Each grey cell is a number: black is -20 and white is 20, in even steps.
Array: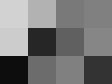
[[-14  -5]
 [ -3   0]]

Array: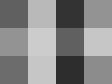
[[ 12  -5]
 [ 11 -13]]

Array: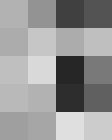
[[ 11   7]
 [ 14 -14]]

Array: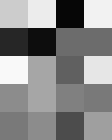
[[-18  -3]
 [  6  -5]]

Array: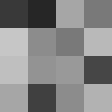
[[ 2 -1]
 [ 3  4]]

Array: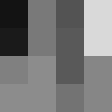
[[-1 -6]
 [ 2 -6]]

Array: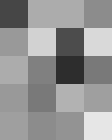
[[ 13  -8]
 [  0 -13]]

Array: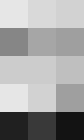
[[ 6  5]
 [12 10]]

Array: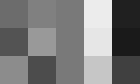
[[ 4 -1]
 [-8 -1]]
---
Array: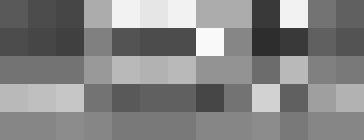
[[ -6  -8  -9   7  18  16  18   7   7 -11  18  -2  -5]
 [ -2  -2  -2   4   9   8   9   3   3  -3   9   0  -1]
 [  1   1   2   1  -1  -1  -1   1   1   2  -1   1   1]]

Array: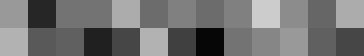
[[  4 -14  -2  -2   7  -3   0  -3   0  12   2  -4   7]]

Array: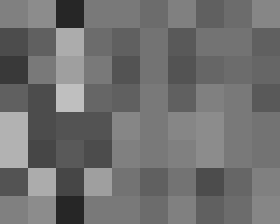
[[  0   2 -14  -1  -1  -3   0  -5  -3   1]
 [-11  -1   5  -1  -7  -2  -7  -4  -3  -4]
 [  8  -8  -7  -7   1  -1   1   2  -1  -2]
 [ -7   7  -9   5  -2  -5  -2  -8  -4   0]]

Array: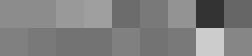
[[  2   2   4   5  -3  -1   3 -12  -4]]

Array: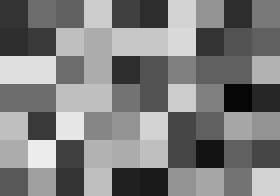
[[-12  -3  -5  12 -10 -13  13   3 -13  -1]
 [ 15  15  -3   7 -13  -7   0  -5  -5   8]
 [ 10 -11  16   1   3  13  -9  -5   6   3]
 [ -6   5 -12  10 -15 -16   3   6  -2  13]]

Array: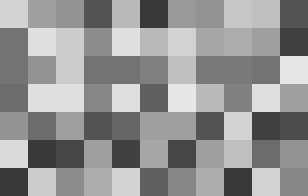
[[ 13   5   3  -7   9 -11   4   3  11  10  -7]
 [ -2   3  12  -2  -2   0  10  -1  -1  -2  16]
 [  3  -3   5  -7  -4   5   5  -7  13 -10  -8]
 [-11  12   2   7  13  -5   1   7 -11  13   1]]
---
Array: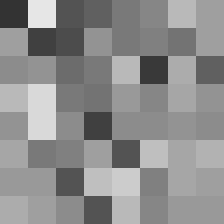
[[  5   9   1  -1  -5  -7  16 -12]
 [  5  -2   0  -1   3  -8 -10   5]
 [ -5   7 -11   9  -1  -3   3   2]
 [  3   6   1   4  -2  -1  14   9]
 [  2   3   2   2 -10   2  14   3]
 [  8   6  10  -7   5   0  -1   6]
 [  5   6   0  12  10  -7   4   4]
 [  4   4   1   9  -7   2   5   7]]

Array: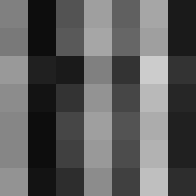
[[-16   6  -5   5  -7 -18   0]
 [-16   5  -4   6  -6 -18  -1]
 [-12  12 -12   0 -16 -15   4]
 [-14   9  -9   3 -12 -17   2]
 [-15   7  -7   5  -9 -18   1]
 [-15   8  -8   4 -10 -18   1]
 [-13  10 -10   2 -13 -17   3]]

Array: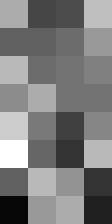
[[ 10  -8  -9   7]
 [  4  -3  -5  -5]
 [  0  -2  -3   9]
 [ -2  -2   7   2]
 [  1 -10  -1  12]
 [  9 -12  -4  20]
 [-12   3   9  -5]
 [-15   7   4 -19]]

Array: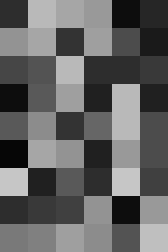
[[-14 -18   4   6   9 -13]
 [-16  -8   5 -12   6   3]
 [-11 -13 -13   9  -7  -9]
 [-15   9 -15   5  -6 -18]
 [ -8   9  -4 -12   2  -6]
 [ -8   4 -15   3   6 -19]
 [-10  11 -13  -6 -15  11]
 [  4 -18   3 -10 -11 -13]
 [ 10  -7   2   5   0  -1]]

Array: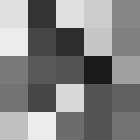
[[  1  12  15 -12  15]
 [  0  11 -13  -9  17]
 [  5 -16  -7  -6  -1]
 [ -5  -7  14  -9  -2]
 [ -2  -7  -3  17  10]]

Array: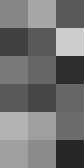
[[ -6   6   1]
 [ 12  -6 -10]
 [-13  -4  -1]
 [ -4  -9  -6]
 [ -3   5   8]
 [-14   2   5]]

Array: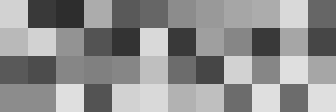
[[ -4  14   7   6   4   2  -4  -6   7 -13 -11  13]
 [ -9   6 -11   1   5 -11  14 -12  -7   3  13   9]
 [  6  15   1  13  -9  -3  10   1   0   1  -8  -6]
 [ 15  -3  15  -3  10   8  14  13  -7  15   2   2]]
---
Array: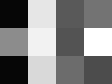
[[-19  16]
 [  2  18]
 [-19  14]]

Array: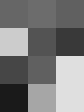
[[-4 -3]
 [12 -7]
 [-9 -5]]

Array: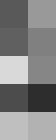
[[-6  4]
 [-5  0]
 [14  1]]

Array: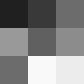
[[-15 -11]
 [  4  -5]
 [ -3  19]]

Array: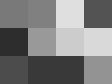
[[ -1   0]
 [-13   4]
 [ -8 -11]]

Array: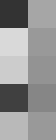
[[-12   6]
 [ 14   4]
 [ 12   3]]

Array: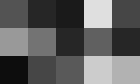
[[ -7 -14]
 [  4  -2]
 [-18  -9]]

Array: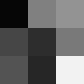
[[-19   0]
 [ -9 -13]
 [ -7 -14]]

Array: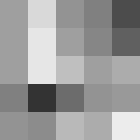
[[ 5 14]
 [ 5 16]
 [ 5 16]]
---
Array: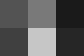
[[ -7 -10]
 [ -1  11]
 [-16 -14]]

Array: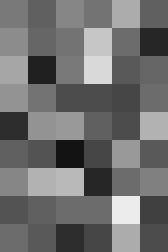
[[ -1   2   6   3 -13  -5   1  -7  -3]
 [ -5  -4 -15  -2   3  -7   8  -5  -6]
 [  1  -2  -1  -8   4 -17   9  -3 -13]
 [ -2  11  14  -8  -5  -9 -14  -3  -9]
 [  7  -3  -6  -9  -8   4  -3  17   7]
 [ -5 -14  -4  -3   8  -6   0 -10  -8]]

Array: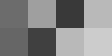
[[ -3  -4]
 [  5 -10]
 [-11   9]
 [  9  12]]

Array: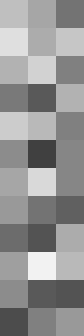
[[ 10  15   8  -1  12   2   6   4  -3   5   2  -8]
 [  6   7  13  -6   9 -10  14  -2  -7  18  -6   0]
 [ -2  11   0   8   0   1   1  -5   7   9  -7   4]]

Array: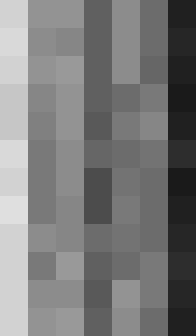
[[ 13  14  13  11  11  14  13  15  13  13  13  13]
 [  3   2   3   1   0  -1  -1  -1   2  -1   2   3]
 [  3   1   4   3   3   2   2   1   1   4   2   4]
 [ -5  -5  -5  -5  -6  -4  -8  -8  -3  -5  -6  -5]
 [  2   2   2  -3  -1  -3  -2  -1  -2  -3   3   2]
 [ -3  -3  -4  -1   1  -2  -3  -3  -3  -1  -1  -3]
 [-15 -14 -15 -16 -15 -13 -16 -15 -14 -13 -14 -15]]

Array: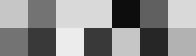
[[ 11  -2]
 [ -2 -11]
 [ 14  17]
 [ 14 -11]
 [-18  11]
 [ -5 -14]
 [ 14   8]]
